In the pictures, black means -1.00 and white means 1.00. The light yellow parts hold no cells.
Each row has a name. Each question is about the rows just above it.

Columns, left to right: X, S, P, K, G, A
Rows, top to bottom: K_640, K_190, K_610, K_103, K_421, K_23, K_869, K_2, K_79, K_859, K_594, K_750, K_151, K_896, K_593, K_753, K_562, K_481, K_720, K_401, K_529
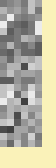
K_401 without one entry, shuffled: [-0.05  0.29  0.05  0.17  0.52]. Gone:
[0.63]
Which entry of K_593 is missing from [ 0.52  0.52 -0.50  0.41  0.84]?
[0.74]

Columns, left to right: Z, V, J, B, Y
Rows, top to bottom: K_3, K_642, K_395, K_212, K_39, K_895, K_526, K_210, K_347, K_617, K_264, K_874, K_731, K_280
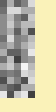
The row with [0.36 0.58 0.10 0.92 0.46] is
K_617
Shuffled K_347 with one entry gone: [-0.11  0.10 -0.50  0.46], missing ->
[0.23]
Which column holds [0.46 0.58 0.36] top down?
V
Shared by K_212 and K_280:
[0.58]
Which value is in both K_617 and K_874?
[0.36]
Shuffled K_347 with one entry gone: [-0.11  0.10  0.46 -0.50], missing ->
[0.23]
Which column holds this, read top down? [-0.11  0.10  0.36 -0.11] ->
Z

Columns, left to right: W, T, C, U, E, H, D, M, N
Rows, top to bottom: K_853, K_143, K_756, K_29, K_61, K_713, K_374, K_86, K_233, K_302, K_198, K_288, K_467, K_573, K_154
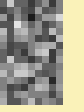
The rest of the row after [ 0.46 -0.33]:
[ 0.35  0.46  0.01  0.12 -0.33  0.46  0.01]
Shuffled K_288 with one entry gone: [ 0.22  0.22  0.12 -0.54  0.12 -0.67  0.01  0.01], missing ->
[-0.12]
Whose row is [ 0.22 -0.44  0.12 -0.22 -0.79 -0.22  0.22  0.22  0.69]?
K_756
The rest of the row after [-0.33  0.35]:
[ 0.46  0.01  0.12 -0.33  0.46  0.01]
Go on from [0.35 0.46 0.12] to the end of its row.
[ 0.35 -0.22 -0.22  0.01]
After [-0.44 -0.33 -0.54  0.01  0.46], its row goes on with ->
[ 0.35 -0.22  0.22]

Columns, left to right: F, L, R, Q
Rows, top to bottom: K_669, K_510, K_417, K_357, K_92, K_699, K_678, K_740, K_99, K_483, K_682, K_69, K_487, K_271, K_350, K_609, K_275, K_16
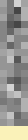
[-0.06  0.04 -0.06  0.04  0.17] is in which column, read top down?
Q
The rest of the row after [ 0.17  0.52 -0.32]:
[0.28]

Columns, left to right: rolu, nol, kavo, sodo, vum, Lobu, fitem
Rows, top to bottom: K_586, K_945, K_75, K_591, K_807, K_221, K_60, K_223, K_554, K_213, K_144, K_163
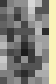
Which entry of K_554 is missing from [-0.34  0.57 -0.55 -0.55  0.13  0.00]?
[-0.11]
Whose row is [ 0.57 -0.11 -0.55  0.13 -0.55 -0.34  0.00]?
K_554
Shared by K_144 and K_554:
[0.00]
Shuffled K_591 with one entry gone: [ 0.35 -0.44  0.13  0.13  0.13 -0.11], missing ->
[-0.22]
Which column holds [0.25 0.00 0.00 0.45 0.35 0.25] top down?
fitem

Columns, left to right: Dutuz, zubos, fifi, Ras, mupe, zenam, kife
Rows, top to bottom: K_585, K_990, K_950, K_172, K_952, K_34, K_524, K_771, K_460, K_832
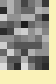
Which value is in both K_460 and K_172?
[-0.33]
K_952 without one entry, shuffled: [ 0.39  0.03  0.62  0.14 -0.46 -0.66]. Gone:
[0.51]
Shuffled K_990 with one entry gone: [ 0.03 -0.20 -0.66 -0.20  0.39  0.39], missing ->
[0.27]
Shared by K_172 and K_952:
[0.03]

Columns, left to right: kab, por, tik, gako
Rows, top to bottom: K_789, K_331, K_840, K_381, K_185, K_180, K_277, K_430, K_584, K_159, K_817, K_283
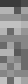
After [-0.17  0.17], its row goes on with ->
[ 0.05 -0.17]
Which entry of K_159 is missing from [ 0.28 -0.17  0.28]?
[-0.05]

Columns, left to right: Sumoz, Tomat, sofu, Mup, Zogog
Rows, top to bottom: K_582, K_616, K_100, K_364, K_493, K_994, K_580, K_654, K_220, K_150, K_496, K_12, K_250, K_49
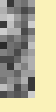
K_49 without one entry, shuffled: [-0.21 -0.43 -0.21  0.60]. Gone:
[-0.33]
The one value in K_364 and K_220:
[-0.21]
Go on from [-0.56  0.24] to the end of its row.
[0.01 0.37]
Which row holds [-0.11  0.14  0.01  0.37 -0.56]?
K_12
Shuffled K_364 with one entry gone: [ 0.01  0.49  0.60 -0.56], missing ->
[-0.21]

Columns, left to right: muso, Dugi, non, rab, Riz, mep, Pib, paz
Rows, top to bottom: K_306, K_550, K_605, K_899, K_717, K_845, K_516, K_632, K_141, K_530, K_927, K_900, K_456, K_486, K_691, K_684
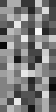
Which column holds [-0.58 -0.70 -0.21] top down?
Riz
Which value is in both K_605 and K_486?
[0.70]
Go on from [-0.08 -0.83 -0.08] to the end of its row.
[ 0.36 -0.34]

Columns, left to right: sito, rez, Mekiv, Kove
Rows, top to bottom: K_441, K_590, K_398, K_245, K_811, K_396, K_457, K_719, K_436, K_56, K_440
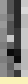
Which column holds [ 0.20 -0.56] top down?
Mekiv
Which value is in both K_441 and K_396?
[0.57]
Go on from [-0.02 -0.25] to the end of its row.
[-0.56  0.57]
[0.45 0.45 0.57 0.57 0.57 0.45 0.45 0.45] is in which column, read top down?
Kove
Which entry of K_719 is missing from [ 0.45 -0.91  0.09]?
[-0.81]
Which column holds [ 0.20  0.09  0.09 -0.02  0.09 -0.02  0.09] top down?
sito
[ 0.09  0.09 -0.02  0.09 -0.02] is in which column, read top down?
sito

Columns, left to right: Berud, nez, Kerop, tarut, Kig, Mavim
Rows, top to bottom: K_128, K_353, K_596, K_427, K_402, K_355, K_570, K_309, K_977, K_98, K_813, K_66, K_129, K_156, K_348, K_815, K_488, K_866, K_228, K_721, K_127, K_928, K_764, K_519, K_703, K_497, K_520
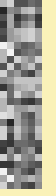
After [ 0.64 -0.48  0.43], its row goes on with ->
[-0.03 -0.36  0.43]
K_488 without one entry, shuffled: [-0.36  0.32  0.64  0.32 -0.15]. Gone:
[0.76]

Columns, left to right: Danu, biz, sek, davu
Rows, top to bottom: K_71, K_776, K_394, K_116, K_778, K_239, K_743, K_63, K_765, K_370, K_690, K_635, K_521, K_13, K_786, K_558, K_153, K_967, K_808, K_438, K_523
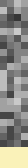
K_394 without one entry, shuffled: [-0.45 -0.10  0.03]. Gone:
[-0.58]
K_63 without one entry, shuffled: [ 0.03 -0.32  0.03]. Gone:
[0.15]
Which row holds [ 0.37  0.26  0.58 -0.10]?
K_778
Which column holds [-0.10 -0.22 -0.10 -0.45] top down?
biz

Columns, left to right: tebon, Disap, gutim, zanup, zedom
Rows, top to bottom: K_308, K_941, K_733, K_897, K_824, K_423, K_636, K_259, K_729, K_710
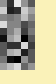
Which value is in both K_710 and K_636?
[0.71]
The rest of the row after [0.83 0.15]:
[-0.31]
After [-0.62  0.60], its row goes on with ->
[0.25]
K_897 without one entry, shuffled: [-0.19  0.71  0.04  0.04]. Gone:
[-0.41]

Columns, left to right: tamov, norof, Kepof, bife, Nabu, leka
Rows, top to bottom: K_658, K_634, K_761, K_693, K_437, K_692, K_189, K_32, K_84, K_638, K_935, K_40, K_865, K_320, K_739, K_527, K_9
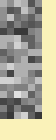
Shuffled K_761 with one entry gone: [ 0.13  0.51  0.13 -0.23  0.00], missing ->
[-0.13]
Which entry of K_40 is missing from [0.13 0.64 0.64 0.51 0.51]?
[0.26]
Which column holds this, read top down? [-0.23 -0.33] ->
Nabu

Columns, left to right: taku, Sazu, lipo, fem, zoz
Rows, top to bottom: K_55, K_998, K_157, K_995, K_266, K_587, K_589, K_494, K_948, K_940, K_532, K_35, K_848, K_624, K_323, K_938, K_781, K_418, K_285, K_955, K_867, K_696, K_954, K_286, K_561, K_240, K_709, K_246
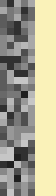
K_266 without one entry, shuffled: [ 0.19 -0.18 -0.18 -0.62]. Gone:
[-0.49]
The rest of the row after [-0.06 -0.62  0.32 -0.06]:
[0.32]

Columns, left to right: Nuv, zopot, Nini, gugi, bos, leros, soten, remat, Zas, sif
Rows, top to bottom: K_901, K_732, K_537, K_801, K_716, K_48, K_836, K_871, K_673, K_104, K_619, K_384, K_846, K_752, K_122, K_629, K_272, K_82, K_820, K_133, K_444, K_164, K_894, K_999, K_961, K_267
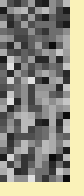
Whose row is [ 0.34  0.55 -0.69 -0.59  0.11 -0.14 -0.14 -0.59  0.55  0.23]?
K_961
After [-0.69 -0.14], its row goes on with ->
[-0.69]
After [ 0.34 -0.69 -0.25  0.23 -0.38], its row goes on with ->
[-0.38  0.11  0.34  0.11  0.23]
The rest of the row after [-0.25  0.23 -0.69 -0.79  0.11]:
[-0.14  0.45]
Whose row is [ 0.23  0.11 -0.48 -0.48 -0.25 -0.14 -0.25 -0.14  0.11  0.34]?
K_48
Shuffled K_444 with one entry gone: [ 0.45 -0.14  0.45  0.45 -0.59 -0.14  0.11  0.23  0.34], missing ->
[-0.01]

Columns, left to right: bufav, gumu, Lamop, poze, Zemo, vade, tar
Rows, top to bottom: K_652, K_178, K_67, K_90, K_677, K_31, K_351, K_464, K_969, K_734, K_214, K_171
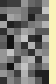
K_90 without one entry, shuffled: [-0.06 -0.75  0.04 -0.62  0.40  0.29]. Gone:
[-0.40]
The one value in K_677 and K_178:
[0.04]
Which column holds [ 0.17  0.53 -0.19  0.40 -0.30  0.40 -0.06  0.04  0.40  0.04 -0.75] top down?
tar

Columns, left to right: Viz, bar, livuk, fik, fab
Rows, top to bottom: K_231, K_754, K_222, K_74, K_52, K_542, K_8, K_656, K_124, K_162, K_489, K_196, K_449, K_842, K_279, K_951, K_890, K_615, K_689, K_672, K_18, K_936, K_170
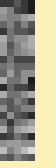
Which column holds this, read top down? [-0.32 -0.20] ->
bar
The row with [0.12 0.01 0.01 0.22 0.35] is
K_222
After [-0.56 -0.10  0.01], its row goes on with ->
[0.22]

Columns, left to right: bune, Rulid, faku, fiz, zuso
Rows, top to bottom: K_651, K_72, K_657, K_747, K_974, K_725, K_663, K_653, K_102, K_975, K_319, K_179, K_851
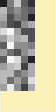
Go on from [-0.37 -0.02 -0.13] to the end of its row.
[-0.73]
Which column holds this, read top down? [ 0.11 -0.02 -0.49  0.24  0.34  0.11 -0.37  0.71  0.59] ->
faku
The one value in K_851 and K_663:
[0.11]
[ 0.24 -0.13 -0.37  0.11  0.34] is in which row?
K_653
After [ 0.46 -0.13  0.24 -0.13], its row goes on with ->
[0.71]

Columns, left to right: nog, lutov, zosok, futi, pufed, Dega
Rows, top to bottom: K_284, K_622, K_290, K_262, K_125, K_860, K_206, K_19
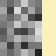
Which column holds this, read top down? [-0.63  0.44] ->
futi
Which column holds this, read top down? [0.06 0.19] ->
lutov
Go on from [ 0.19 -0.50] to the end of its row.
[ 0.06 -0.63 -0.07 -0.07]
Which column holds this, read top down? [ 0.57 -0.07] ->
Dega
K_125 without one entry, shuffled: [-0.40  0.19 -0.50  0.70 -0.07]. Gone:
[-0.30]
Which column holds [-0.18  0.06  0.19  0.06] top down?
lutov

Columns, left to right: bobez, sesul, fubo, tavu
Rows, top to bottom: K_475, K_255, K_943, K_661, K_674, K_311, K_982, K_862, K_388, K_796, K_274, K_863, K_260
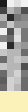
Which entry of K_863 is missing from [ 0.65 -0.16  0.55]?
[-0.27]
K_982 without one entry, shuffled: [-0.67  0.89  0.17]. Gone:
[0.30]
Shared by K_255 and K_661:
[0.17]
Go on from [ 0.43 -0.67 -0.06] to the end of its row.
[0.04]

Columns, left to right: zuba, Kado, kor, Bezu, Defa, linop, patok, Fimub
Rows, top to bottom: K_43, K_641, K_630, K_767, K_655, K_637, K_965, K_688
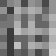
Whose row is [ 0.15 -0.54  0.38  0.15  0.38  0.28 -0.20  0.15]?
K_641
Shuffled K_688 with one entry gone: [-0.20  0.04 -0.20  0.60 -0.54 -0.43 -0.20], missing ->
[-0.31]
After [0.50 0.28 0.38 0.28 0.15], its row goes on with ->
[0.50]
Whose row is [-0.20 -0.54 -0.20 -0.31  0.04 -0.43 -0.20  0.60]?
K_688
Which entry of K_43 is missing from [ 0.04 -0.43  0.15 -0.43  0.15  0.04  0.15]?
[-0.31]
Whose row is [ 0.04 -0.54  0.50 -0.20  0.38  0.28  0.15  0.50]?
K_965
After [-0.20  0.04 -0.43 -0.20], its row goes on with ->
[0.38]

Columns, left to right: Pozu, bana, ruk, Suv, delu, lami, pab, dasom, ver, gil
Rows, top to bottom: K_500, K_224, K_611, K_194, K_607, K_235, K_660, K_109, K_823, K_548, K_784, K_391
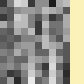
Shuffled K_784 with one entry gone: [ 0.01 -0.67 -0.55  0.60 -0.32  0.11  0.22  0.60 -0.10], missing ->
[-0.43]
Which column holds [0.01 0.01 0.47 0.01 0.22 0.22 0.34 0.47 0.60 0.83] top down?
delu

